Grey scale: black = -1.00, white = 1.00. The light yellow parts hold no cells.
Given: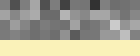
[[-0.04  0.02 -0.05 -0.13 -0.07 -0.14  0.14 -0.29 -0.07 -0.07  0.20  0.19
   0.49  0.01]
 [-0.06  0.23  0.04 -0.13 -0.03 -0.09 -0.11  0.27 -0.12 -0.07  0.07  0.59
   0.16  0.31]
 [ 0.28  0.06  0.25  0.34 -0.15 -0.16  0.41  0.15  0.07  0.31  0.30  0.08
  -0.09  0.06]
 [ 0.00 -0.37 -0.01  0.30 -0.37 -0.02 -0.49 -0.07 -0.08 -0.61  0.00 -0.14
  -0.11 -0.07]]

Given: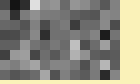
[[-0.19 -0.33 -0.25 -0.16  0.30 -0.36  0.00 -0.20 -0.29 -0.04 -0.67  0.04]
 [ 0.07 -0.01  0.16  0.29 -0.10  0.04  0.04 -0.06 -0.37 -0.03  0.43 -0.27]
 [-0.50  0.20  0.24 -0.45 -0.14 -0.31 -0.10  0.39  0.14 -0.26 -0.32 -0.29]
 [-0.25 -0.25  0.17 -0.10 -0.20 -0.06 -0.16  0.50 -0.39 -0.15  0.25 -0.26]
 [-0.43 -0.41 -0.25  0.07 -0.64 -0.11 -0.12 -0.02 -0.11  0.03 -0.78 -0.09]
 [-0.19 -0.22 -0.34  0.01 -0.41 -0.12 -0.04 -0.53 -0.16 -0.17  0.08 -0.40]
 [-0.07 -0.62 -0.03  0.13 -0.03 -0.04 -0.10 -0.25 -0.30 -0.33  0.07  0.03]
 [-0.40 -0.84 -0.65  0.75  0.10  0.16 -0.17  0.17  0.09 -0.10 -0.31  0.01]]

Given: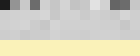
[[ 0.61  0.62  0.58  0.60  0.60  0.65  0.62  0.62  0.61  0.63  0.64  0.63
   0.61  0.61]
 [ 0.63  0.65  0.66  0.60  0.56  0.66  0.63  0.63  0.64  0.63  0.62  0.62
   0.56  0.63]
 [ 0.62  0.64  0.65  0.65  0.68  0.57  0.65  0.65  0.59  0.64  0.61  0.58
   0.67  0.62]
 [-0.78  0.16  0.58 -0.15  0.63  0.55  0.66  0.53  0.57  0.77  0.65 -0.21
  -0.15  0.56]]

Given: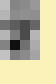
[[ 0.52 -0.01  0.09  0.29]
 [ 0.03 -0.88 -0.12  0.34]
 [ 0.42 -0.02 -0.41  0.42]
 [-0.12 -0.27 -0.41 -0.20]
 [ 0.42  0.10  0.12  0.11]
 [ 0.50  0.04  0.09  0.19]]

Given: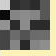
[[-0.46  0.04 -0.69  0.04  0.11]
 [-0.46 -0.16 -0.35 -0.16 -0.15]
 [ 0.15 -0.66  0.10 -0.66 -0.66]
 [-0.92  0.04  0.10  0.04 -0.32]
 [ 0.62 -0.66 -0.58 -0.66 -0.32]]

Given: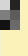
[[-0.86 -0.17]
 [-0.01 -0.28]
 [ 0.67 -0.72]]

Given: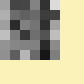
[[ 0.13 -0.26  0.42 -0.18 -0.83 -0.01]
 [ 0.15  0.05  0.02  0.01 -0.67  0.09]
 [ 0.50 -0.02 -0.56 -0.13 -0.35  0.49]
 [ 0.25 -0.66  0.01 -0.09 -0.63  0.27]
 [ 0.37 -0.15 -0.24 -0.18 -0.52 -0.48]
 [ 0.27 -0.46 -0.45  0.03 -0.61  0.72]]
